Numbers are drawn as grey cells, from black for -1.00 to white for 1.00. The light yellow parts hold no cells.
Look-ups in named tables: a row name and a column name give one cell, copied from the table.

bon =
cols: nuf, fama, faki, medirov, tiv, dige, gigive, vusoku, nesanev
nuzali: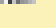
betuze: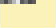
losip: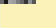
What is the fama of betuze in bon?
-0.38
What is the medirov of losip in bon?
0.23
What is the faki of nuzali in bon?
-0.50
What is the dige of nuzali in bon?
0.16
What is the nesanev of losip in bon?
-0.33
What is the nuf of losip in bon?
-0.16
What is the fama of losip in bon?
-0.80
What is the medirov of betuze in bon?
0.43
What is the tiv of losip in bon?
-0.03
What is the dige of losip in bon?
-0.19
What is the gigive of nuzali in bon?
0.22
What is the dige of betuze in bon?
-0.30
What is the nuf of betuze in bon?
-0.03
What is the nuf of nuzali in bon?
0.26
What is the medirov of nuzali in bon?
0.54
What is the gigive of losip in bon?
-0.58
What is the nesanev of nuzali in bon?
0.53

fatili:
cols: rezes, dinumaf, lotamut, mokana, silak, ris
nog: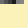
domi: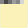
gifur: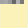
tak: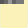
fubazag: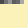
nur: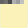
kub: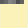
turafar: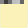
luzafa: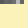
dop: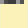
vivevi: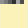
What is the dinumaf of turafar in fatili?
-0.52
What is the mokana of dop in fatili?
-0.52
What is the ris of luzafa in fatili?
-0.20
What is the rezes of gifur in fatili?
0.27
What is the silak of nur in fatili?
0.22
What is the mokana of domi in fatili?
0.22
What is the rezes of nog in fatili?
-0.15
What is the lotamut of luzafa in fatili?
-0.22
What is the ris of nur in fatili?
0.51
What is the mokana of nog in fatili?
-0.79
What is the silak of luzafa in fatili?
0.44
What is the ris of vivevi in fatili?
-0.38
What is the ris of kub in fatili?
-0.22
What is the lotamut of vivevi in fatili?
-0.29
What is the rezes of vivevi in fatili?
0.12

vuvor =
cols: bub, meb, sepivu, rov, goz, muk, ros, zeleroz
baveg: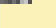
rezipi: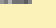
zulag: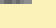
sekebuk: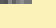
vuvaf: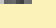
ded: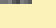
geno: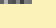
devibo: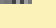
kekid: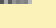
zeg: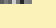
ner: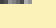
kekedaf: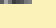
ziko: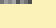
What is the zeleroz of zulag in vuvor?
0.11
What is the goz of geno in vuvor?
0.06
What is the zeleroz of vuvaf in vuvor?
-0.11
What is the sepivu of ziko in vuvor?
0.06
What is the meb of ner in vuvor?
-0.35
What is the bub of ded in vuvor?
-0.08
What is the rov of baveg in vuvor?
-0.12
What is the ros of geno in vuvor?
-0.03
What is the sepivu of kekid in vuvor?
-0.28
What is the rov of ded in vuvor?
-0.29
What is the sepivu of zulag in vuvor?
-0.20
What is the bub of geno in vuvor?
-0.23
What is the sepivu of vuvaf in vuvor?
-0.21
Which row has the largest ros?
baveg

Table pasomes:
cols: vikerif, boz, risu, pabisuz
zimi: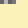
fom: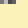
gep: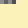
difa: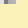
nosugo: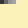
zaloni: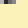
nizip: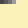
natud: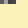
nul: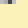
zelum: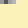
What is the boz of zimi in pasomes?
0.46
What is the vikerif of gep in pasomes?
0.12
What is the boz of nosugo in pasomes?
-0.17
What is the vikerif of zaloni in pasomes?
0.43
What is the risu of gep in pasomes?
0.11
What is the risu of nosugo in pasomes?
0.18
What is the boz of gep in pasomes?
-0.22
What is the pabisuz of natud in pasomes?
-0.45
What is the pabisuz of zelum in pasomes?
0.42
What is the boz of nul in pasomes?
0.35
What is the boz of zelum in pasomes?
-0.31
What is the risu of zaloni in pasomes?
-0.15
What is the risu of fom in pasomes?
-0.42
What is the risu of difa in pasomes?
0.38
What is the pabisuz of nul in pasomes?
0.51
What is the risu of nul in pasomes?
-0.45

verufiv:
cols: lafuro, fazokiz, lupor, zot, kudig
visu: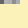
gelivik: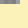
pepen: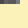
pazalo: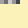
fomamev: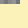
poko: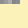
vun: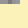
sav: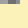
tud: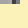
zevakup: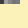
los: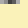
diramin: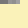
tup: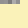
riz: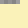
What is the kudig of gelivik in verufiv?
0.23
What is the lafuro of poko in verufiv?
0.11
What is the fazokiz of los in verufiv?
0.10
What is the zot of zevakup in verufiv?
-0.08
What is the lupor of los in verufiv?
-0.49
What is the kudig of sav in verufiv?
0.11
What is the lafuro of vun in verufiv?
0.16
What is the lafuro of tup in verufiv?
0.14
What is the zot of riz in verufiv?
0.04
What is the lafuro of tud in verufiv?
0.28
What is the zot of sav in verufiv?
-0.13
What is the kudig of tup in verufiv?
0.14
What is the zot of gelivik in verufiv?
0.00
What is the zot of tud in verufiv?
-0.50
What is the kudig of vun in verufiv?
0.19
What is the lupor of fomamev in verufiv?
0.09
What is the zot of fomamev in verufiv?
0.15
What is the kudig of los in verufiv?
0.36

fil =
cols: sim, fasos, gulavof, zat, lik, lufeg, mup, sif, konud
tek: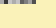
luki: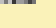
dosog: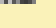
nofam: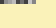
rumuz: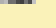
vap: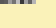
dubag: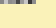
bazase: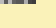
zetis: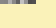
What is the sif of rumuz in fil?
-0.41
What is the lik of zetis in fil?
-0.23
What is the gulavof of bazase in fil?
0.45
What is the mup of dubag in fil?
0.56
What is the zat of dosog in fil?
-0.31
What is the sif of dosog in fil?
-0.40
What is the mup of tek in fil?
-0.01
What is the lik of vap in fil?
0.50
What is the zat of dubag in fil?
0.15
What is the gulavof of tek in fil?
0.56
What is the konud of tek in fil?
-0.37
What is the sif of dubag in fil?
-0.55
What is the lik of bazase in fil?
-0.31

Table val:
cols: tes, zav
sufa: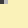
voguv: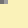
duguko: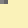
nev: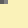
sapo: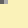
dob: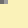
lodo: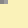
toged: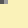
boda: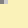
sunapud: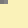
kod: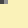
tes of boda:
0.02
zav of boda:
0.61
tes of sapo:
-0.23
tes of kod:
-0.45
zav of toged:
0.24
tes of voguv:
-0.10
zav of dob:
0.24
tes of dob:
-0.14
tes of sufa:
-0.52
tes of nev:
-0.26
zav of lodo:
0.25
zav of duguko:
-0.20
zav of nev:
0.03
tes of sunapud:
-0.05
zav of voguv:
0.25
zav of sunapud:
0.05
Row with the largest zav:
boda

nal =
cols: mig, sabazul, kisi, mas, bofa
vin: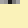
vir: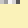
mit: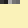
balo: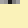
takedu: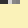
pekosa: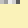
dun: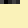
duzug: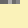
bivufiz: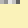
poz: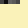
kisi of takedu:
0.67
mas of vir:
0.67
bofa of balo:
0.23
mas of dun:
-0.48
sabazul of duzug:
-0.18
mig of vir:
0.56

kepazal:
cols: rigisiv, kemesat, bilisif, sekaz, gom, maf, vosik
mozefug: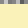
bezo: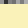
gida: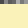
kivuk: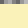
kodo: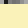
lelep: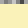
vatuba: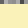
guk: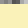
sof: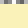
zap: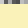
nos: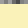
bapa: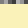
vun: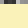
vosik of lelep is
0.31
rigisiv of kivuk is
-0.19
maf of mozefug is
-0.26
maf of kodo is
0.13
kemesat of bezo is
-0.59
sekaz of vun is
-0.60
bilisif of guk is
0.16
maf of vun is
0.15
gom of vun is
0.51
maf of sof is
-0.21
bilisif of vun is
-0.51
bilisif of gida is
-0.28
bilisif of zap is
0.36
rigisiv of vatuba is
-0.22
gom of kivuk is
-0.17

